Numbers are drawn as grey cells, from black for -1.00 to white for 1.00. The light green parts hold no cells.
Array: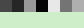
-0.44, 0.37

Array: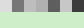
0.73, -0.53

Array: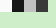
0.96, -0.55

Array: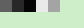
-0.25, 0.29

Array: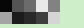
-0.95, 0.67

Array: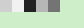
0.62, -0.09

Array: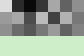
0.73, 0.02

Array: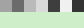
0.28, -0.60

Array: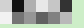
0.65, 0.45

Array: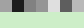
0.27, 0.45
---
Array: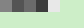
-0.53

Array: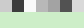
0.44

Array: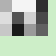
-0.63

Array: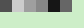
0.06

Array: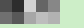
-0.21

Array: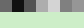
0.36

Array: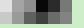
-0.94
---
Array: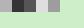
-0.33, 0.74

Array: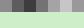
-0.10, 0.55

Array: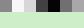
-0.49, 0.94

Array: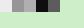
0.37, 0.85

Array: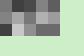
-0.06, 0.56

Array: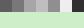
0.49, 0.87

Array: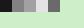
0.26, 0.78

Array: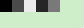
0.84, 0.84

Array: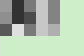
-0.41, 0.75
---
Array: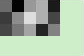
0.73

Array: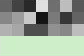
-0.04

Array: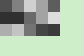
-0.17

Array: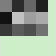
0.51

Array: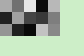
-0.46

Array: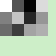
0.54

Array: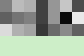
0.18
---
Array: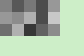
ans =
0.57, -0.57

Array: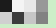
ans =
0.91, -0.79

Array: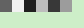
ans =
0.89, -0.76

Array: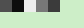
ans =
0.86, -0.90

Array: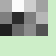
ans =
0.97, -0.76

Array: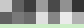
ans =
0.84, -0.60
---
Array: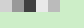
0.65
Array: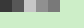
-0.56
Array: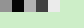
0.15
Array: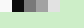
0.95
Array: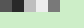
-0.33
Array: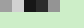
0.25
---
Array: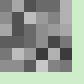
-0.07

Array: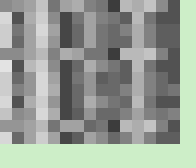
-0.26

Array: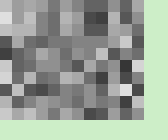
0.13

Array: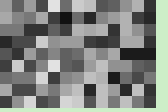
-0.51

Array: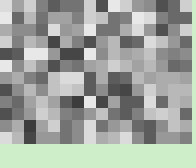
0.00

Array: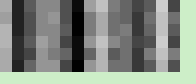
-0.37

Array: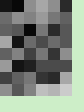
0.59
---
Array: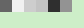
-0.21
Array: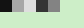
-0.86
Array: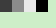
-0.53
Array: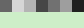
-0.20
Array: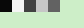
-0.94
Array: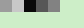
0.22
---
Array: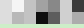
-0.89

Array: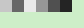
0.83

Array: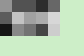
0.07

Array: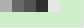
-0.18

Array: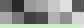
-0.40

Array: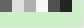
0.37

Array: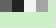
-0.23

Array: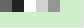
-0.73
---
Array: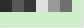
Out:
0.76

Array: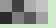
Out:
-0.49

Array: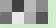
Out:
-0.50

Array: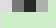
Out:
-0.06

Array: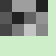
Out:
0.24

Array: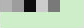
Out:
-0.90

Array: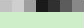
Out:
-0.62

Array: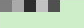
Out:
-0.65
